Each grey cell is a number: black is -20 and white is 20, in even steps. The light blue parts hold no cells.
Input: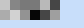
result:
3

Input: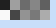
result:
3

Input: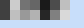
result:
4

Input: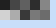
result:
-11

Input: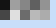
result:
-3

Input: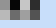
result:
5

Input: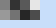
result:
-14

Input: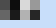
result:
8
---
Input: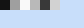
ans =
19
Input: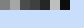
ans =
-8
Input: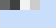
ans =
18
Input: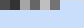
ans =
6
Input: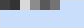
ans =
14
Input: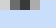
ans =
-11
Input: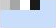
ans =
20
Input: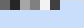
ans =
6
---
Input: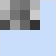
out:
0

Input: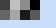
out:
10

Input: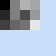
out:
0

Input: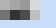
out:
6

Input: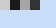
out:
-16

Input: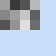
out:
-11
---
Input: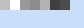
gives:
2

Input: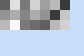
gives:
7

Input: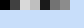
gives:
10

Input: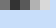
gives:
-6

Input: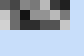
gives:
3

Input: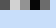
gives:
3

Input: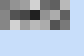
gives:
-15

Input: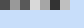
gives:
14

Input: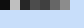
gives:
-8
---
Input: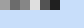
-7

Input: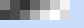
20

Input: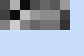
-2

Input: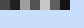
-5

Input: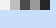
4

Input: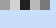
9
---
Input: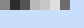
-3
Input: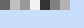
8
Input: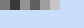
11
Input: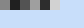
13
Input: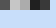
-11
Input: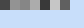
-5
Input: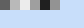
3
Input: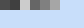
6
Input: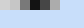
7
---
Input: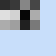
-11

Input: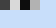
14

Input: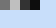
10

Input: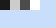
12

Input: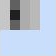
-5

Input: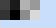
-16

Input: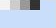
12

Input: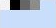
-20
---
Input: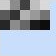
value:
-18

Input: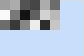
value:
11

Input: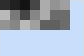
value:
-3

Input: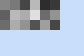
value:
-9

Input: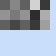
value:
5

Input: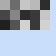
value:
13

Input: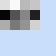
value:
13

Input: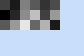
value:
-16

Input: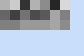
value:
2

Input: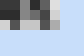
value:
7
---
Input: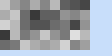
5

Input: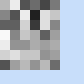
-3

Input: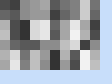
10

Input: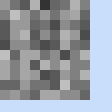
-4

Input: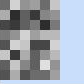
5
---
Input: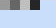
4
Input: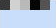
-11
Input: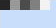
-14
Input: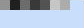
3
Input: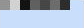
3
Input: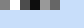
0
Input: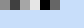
2
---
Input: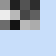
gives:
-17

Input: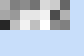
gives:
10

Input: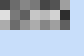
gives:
-3

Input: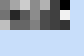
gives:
-4

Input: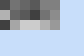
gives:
6

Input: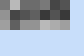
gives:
-5

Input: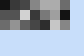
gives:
3

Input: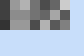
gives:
4

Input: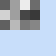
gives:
9

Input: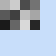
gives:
-4
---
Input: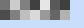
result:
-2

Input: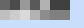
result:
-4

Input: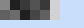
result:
1

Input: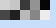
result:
13

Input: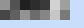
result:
3

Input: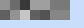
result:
3
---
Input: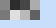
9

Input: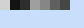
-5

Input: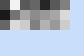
4

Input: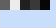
-11

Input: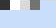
14

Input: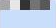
-2

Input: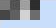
13

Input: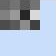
2

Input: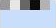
-18

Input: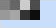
-12
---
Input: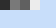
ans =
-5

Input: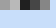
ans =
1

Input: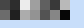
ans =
7

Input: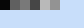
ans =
-1

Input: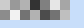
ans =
12

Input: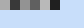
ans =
3

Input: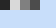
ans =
-8
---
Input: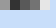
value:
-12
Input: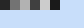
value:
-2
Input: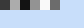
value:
7
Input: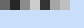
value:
-14
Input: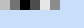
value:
-2
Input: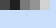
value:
-15
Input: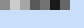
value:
12
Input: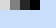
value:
0
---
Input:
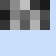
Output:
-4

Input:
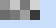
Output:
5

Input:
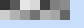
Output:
4

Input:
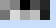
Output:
6

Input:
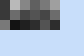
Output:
-9

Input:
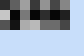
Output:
-1
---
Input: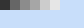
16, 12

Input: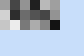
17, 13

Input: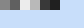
17, 9

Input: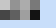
11, 7

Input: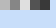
15, 9

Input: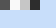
19, 11

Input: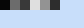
15, 3

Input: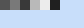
17, 9

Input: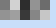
13, 11

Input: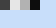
16, 8
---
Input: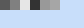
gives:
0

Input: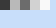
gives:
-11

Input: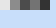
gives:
16

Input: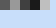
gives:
-6

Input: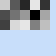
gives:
-10

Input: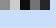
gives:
2

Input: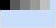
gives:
-20

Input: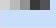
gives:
13

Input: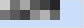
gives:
-6
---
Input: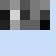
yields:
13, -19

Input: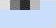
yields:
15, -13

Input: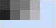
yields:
9, -15

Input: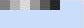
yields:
14, -14

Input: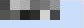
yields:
13, -15

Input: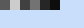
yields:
12, -18
